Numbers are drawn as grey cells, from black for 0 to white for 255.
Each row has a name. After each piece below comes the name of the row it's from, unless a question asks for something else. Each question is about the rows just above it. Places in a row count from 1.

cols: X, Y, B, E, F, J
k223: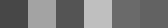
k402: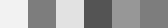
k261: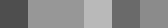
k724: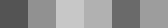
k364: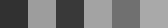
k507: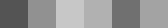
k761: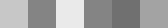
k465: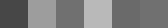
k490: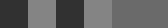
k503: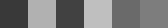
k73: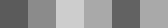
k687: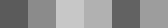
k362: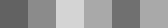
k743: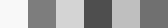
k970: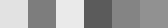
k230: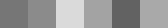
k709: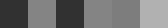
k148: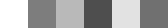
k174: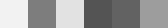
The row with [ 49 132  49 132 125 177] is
k709
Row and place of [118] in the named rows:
k230, 1

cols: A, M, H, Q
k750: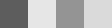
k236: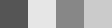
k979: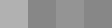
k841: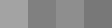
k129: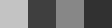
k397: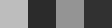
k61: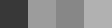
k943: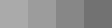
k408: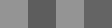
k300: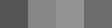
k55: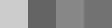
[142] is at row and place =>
k841, 3
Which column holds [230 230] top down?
M

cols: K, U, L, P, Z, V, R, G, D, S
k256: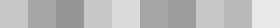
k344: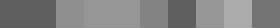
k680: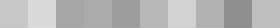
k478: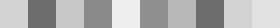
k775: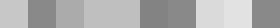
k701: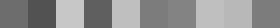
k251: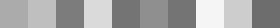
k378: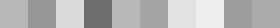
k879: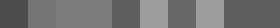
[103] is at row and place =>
k879, 7
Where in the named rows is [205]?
k251, 9
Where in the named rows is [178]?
k680, 8

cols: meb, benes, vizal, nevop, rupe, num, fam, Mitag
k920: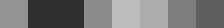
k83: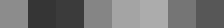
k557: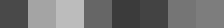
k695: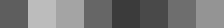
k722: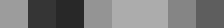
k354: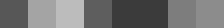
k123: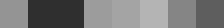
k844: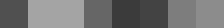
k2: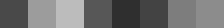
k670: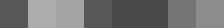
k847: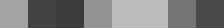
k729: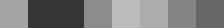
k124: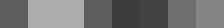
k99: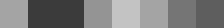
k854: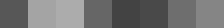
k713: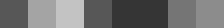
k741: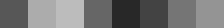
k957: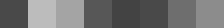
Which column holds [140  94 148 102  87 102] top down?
nevop
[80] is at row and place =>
k844, 1
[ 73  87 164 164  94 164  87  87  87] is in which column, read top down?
meb
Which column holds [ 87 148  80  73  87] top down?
meb
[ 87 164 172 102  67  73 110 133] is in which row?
k854
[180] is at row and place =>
k123, 6

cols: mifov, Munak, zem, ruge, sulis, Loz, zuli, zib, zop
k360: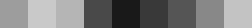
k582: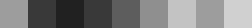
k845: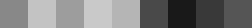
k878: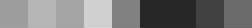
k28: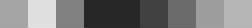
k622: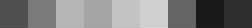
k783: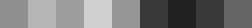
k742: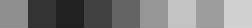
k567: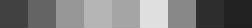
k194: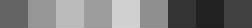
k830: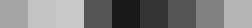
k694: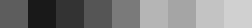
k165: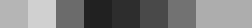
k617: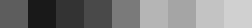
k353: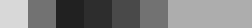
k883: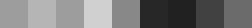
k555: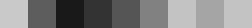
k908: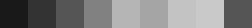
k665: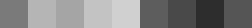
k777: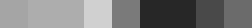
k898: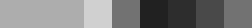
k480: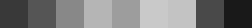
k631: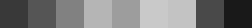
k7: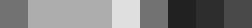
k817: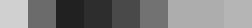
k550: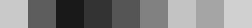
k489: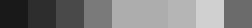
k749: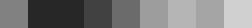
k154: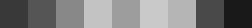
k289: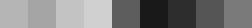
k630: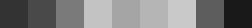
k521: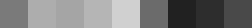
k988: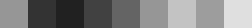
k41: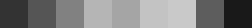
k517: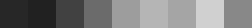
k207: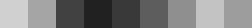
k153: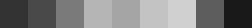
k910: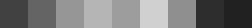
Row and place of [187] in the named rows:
k194, 3
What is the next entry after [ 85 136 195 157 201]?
[181]
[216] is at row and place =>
k353, 1
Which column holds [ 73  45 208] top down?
ruge
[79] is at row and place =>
k622, 1

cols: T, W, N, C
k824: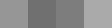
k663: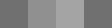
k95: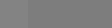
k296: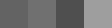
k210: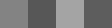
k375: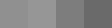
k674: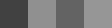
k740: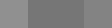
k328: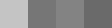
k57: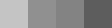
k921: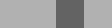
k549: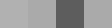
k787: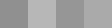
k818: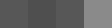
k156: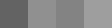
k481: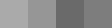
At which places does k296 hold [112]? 2
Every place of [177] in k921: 1 2 4
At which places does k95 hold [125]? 2 3 4
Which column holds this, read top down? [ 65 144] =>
T
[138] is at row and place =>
k818, 4
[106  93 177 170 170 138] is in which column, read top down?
C

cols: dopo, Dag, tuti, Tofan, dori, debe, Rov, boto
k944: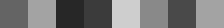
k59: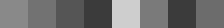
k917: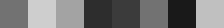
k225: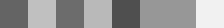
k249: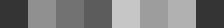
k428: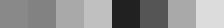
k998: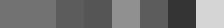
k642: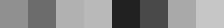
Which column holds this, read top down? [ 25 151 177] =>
Rov
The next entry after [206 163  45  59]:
[114]
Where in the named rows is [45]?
k917, 4
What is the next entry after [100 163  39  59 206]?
[137]
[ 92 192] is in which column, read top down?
Tofan
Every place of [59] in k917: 5
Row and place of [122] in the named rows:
k59, 6

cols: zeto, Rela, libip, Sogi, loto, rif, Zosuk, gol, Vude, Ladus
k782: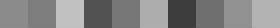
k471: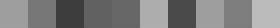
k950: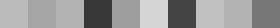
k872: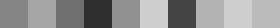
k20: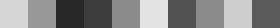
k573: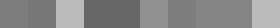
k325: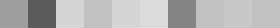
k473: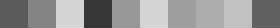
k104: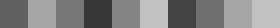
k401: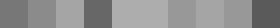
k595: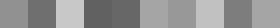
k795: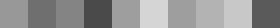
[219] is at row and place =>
k325, 6
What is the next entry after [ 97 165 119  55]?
[132]
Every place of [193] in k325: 4 8 10
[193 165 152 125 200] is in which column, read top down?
Vude
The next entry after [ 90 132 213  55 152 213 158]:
[173]

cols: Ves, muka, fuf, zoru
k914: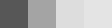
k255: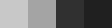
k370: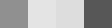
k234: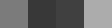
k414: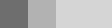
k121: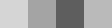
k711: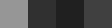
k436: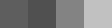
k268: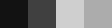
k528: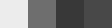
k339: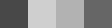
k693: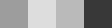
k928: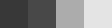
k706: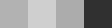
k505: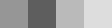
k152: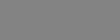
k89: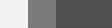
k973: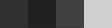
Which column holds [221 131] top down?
zoru
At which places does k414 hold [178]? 2
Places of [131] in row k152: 1 2 3 4

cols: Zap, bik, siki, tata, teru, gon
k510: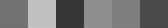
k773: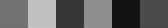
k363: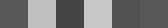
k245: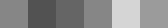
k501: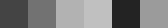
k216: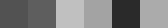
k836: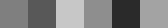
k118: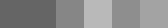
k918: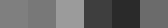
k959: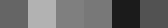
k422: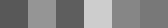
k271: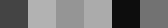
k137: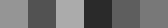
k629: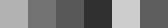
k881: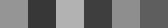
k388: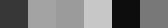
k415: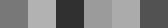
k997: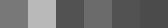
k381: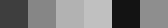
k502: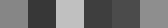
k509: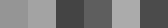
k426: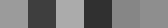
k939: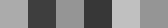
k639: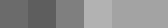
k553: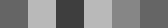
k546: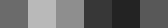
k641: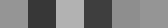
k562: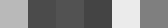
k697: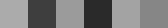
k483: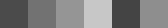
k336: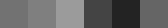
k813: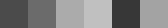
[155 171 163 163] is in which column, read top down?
gon
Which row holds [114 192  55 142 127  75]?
k510
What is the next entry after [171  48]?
[134]

